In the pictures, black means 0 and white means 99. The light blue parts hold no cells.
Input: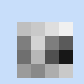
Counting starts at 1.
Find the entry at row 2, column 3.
49
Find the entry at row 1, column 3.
86
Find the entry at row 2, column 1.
49
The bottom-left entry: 60
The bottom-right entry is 78

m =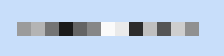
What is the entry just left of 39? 10
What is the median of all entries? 56
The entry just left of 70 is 60
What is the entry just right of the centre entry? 91

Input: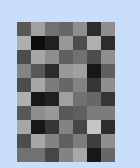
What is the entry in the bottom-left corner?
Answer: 44
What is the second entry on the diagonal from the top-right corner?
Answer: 68
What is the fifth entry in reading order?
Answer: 55
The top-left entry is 34
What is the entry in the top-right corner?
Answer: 55
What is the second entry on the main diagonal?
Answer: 5
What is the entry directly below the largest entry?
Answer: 24
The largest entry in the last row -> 65
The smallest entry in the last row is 9
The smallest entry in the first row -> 17
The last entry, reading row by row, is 40
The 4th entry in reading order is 40
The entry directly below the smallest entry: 65
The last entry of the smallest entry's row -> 17
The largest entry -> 76
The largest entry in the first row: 62

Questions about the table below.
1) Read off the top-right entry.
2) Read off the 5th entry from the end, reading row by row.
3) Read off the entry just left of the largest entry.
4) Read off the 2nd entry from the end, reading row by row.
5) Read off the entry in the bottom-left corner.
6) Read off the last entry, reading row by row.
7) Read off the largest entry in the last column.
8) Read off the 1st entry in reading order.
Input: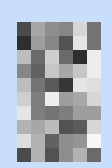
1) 45
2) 69
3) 58
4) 69
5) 29
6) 41
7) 96
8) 29

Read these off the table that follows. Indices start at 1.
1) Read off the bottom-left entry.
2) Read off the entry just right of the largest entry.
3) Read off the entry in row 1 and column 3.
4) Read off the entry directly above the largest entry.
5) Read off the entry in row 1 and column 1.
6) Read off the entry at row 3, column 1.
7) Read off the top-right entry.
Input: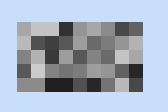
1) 54
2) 51
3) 76
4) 69
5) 65
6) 51
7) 38

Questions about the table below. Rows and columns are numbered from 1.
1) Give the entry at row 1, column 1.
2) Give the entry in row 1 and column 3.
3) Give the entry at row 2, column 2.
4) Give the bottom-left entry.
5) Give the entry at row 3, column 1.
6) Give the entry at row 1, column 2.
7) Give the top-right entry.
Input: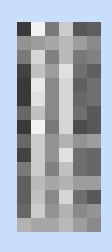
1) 22
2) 47
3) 61
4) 69
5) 47
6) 94
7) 37
